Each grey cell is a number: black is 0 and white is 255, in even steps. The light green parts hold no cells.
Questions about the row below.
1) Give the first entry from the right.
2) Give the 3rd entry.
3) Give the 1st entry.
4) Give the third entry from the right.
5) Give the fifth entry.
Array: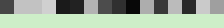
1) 159
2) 194
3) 70
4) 41
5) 26

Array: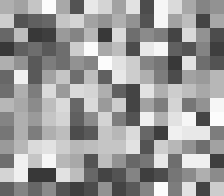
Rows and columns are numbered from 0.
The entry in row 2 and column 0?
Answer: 103
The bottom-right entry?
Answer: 205
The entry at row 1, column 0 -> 205
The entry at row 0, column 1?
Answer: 162
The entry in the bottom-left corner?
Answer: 96
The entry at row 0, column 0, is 175
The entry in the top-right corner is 146
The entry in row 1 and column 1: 83
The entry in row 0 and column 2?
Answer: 197
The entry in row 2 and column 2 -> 56

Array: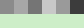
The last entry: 60
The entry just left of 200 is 117
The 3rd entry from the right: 200

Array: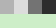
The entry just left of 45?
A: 115
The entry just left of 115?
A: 220
